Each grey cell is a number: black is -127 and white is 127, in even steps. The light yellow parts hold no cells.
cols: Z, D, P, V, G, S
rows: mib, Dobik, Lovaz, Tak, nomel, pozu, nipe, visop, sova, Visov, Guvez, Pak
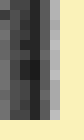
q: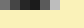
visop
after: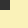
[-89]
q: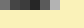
Tak
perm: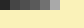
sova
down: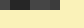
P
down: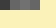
Z

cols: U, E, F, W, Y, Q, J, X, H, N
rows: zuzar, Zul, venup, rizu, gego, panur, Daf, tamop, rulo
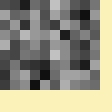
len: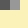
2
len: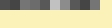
10
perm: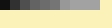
Zul

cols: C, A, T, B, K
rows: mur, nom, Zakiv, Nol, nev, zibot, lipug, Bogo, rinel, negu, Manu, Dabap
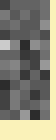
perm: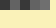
Bogo
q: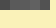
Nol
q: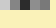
nev
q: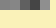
lipug
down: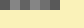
A
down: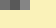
A

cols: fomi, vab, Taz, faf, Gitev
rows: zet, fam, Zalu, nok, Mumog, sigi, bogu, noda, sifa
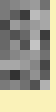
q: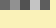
Mumog
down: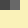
fomi
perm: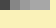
bogu
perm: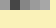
Zalu
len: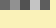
5
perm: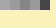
Zalu

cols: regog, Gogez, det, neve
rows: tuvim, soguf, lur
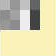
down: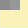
regog
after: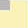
[23]
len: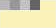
4
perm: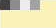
soguf

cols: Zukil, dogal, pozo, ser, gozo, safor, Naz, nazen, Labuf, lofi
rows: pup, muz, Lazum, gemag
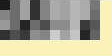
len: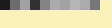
10
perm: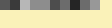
Lazum
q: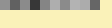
muz
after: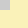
[34]
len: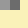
2
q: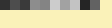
gemag

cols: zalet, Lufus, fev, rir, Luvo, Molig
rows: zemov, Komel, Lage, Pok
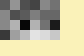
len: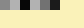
6
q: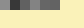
Komel
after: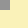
[-48]

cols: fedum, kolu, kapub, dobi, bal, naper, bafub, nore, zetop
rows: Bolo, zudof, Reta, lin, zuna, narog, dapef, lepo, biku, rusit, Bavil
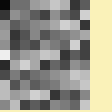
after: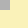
[-74]
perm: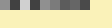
zuna

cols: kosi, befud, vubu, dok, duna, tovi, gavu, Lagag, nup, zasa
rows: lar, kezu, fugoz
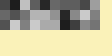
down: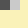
befud
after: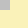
[-33]
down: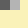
dok
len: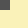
1
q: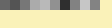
kezu

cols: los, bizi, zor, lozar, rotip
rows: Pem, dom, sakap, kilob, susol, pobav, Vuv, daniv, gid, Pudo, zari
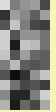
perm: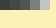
sakap
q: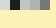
susol
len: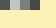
4
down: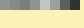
zor
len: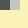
2
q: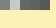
Vuv

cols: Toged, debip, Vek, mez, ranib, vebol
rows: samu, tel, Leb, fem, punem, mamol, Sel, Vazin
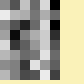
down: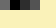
vebol
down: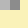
Toged
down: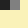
Vek
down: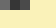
Vek
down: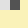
mez
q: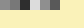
Sel

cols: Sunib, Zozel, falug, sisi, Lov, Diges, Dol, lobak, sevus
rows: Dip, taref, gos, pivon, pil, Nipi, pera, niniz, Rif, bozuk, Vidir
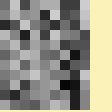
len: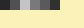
6
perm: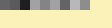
pera
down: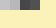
sevus

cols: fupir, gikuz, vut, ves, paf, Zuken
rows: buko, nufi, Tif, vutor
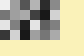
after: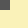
[52]
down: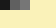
paf
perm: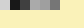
nufi

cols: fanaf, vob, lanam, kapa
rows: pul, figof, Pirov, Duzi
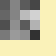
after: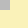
[82]
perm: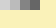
figof
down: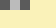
lanam
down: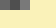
fanaf

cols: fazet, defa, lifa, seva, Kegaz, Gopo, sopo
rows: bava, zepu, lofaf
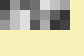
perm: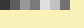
zepu
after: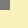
[24]

